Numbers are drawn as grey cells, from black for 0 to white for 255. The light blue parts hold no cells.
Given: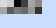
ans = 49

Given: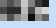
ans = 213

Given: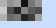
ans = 78

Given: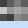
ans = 151

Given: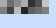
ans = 125

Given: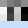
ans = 2

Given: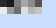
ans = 196

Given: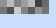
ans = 116

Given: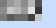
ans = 53
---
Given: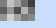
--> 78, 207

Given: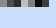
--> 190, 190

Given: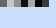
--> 17, 199

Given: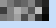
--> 147, 189

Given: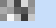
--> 98, 245

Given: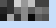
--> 138, 208

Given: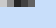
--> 38, 202

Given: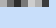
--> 120, 205

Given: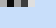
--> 162, 223
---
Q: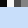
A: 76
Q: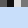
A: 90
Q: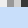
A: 152
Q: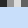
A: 98
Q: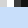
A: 61
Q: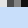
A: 76
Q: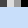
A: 68
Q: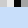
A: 164
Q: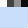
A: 68
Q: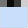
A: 56
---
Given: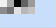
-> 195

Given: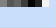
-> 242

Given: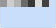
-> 66

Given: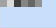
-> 146

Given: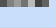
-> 98

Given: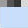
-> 216
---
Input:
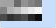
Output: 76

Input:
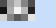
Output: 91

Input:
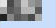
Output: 106

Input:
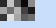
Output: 166

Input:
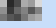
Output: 118

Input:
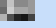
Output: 35

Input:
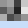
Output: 77

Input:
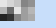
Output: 133
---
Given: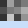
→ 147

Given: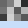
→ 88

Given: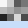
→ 75

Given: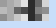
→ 212

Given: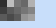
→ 161

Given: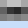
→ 137

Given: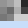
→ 206
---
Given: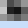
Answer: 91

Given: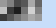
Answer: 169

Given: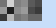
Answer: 102

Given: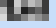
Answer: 146

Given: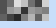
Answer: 97

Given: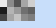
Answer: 139
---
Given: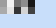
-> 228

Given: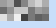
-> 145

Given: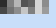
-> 113

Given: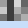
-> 61

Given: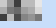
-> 120

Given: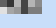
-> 165

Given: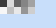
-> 193

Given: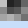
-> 76

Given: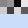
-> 65
